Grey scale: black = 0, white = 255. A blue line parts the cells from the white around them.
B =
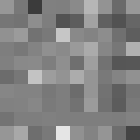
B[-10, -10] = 151
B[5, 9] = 145
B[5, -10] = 108
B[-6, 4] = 143
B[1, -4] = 162
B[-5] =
[108, 119, 195, 157, 147, 172, 149, 121, 132, 145]
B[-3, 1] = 130
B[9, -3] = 149
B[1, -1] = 102
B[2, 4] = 198
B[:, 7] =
[147, 96, 141, 134, 114, 121, 114, 112, 126, 149]
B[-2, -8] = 126
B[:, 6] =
[182, 162, 131, 171, 159, 149, 149, 155, 126, 131]
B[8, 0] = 115
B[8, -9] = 126
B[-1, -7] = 121
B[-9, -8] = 142
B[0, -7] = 128
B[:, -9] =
[120, 115, 155, 120, 137, 119, 131, 130, 126, 168]
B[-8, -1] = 94
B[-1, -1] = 68
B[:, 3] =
[128, 126, 121, 144, 126, 157, 120, 122, 128, 121]
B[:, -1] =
[152, 102, 94, 176, 87, 145, 117, 121, 130, 68]
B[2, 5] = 137

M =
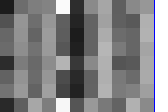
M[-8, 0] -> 28
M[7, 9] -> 177
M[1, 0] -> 82
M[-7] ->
[82, 149, 110, 150, 95, 36, 99, 161, 96, 89, 176]
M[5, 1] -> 147
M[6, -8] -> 160
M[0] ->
[28, 109, 126, 131, 250, 45, 138, 166, 95, 137, 151]
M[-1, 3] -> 125
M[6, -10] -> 153
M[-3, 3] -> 150
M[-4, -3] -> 85
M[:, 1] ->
[109, 149, 147, 142, 124, 147, 153, 95]
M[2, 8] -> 108
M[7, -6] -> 85
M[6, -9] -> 99
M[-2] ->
[115, 153, 99, 160, 69, 34, 99, 179, 123, 129, 159]
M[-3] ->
[98, 147, 107, 150, 76, 41, 98, 175, 121, 107, 170]
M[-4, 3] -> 140
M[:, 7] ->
[166, 161, 172, 182, 177, 175, 179, 121]
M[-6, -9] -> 100
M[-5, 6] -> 99
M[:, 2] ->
[126, 110, 100, 114, 105, 107, 99, 167]

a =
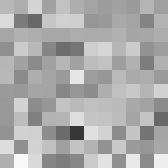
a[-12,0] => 184
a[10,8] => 200
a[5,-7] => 230
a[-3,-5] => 210
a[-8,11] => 177
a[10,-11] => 144
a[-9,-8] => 109
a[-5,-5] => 190
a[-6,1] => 153
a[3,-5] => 214
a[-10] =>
[166, 177, 174, 168, 168, 173, 171, 171, 177, 165, 166, 173]
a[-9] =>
[143, 203, 184, 134, 109, 117, 206, 214, 182, 204, 146, 157]
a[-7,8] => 185
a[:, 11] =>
[159, 179, 173, 157, 177, 154, 209, 138, 104, 165, 168, 238]
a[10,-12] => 221
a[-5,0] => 153
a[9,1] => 209
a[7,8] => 186
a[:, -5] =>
[156, 153, 171, 214, 194, 151, 174, 190, 195, 210, 146, 226]
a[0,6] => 164
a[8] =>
[152, 188, 128, 178, 181, 222, 197, 195, 188, 165, 196, 104]
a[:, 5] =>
[173, 207, 173, 117, 162, 230, 150, 185, 222, 55, 195, 135]
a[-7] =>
[184, 138, 174, 164, 154, 230, 157, 151, 185, 170, 173, 154]
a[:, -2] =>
[180, 132, 166, 146, 124, 173, 181, 163, 196, 116, 150, 138]
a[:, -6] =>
[164, 150, 171, 206, 189, 157, 140, 192, 197, 224, 178, 203]
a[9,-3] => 197
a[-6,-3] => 200
